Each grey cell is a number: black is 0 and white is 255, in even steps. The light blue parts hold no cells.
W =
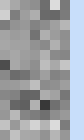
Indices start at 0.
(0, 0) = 192
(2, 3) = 131
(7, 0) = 137
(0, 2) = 150
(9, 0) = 135
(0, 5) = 220
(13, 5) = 181
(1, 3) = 174
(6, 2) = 155
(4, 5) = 176
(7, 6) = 138
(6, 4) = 189
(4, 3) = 146
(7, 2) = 115
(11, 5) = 142
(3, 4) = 175
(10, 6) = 135
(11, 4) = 112
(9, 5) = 162
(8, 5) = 144
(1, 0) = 208
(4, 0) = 167
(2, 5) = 160
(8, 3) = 190
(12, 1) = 153
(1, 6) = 123
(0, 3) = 143
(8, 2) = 163
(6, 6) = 197
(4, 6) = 146
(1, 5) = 104

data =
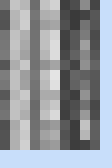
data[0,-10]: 116
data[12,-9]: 170
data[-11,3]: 115
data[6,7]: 68
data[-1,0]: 83
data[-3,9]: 95
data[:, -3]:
[77, 58, 58, 88, 87, 98, 68, 101, 98, 62, 78, 84, 60, 63, 61]
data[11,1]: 193
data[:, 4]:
[194, 175, 158, 192, 191, 182, 146, 193, 186, 171, 181, 192, 142, 162, 147]
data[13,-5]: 173
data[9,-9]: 182
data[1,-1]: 87
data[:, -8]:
[183, 203, 206, 175, 169, 162, 199, 158, 161, 201, 184, 174, 206, 201, 208]
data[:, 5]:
[210, 179, 165, 212, 220, 220, 164, 228, 224, 171, 199, 217, 154, 173, 155]
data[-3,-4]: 90
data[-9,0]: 86
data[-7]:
[119, 192, 161, 116, 186, 224, 66, 98, 119, 87]
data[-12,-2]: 123
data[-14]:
[85, 182, 203, 118, 175, 179, 72, 58, 67, 87]
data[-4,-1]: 76
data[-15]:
[116, 196, 183, 109, 194, 210, 63, 77, 139, 69]
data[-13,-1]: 85
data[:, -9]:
[196, 182, 178, 193, 196, 189, 173, 192, 192, 182, 193, 193, 170, 177, 176]
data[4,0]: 119
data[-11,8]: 159
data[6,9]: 100
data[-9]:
[86, 173, 199, 114, 146, 164, 90, 68, 144, 100]
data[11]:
[116, 193, 174, 110, 192, 217, 63, 84, 153, 76]
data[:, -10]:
[116, 85, 83, 117, 119, 122, 86, 125, 119, 88, 110, 116, 80, 83, 83]
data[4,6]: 63

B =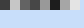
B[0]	61
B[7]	228
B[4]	153
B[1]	198

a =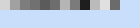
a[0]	213
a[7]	123
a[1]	161

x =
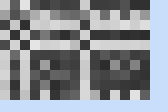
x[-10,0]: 208
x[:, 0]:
[208, 160, 63, 208, 73, 209, 205, 213, 191, 203]
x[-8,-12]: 209
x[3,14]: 45
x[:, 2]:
[227, 127, 47, 210, 53, 215, 208, 206, 205, 192]
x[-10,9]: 60
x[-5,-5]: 87
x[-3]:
[213, 86, 206, 91, 65, 99, 96, 70, 201, 76, 68, 80, 87, 57, 51]
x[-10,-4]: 64
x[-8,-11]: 203
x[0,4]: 59
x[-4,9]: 63
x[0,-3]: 81
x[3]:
[208, 50, 210, 72, 120, 69, 46, 77, 210, 53, 53, 63, 45, 49, 45]
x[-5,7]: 66
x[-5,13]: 61
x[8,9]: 70
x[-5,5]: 65
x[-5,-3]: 86
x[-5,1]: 106
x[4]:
[73, 211, 53, 229, 208, 211, 219, 189, 55, 217, 211, 211, 209, 211, 207]
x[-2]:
[191, 51, 205, 65, 122, 46, 63, 76, 216, 70, 62, 62, 55, 52, 59]
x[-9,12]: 85
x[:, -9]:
[62, 111, 206, 46, 219, 77, 67, 96, 63, 86]
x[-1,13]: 226
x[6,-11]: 159

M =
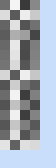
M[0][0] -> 111
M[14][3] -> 217
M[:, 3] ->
[136, 201, 113, 69, 125, 129, 133, 198, 92, 128, 74, 131, 88, 121, 217]
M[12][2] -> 127
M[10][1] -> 193
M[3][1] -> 174
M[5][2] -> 74
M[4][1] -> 232
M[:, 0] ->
[111, 220, 100, 92, 104, 111, 116, 214, 84, 107, 83, 110, 86, 106, 227]
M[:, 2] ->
[58, 237, 84, 159, 76, 74, 86, 238, 115, 61, 130, 62, 127, 84, 223]
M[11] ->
[110, 240, 62, 131]
